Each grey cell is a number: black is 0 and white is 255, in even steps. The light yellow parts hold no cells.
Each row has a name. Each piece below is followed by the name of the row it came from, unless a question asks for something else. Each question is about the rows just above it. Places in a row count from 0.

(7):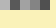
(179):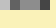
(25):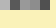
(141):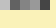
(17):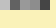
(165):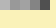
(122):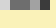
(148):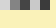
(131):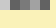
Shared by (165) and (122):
[162]
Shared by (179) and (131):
[98]
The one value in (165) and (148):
[132]

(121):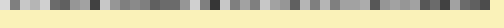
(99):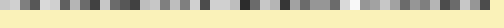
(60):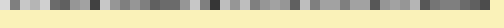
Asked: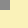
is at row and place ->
(121), 13
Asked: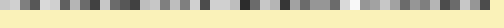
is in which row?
(99)
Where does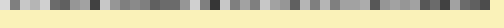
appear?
(121)
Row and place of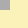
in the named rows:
(121), 36
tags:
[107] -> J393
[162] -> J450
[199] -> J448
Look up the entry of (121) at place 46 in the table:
J393
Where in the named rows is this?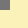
(60), 43
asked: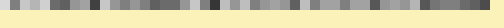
(60)

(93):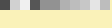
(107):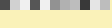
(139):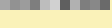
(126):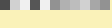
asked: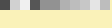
(93)

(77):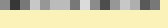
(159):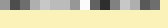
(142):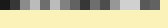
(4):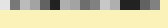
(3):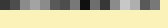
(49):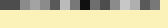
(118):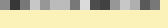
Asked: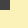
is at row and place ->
(118), 10
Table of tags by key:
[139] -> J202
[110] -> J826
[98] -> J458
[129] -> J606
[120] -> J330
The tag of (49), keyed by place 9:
J826

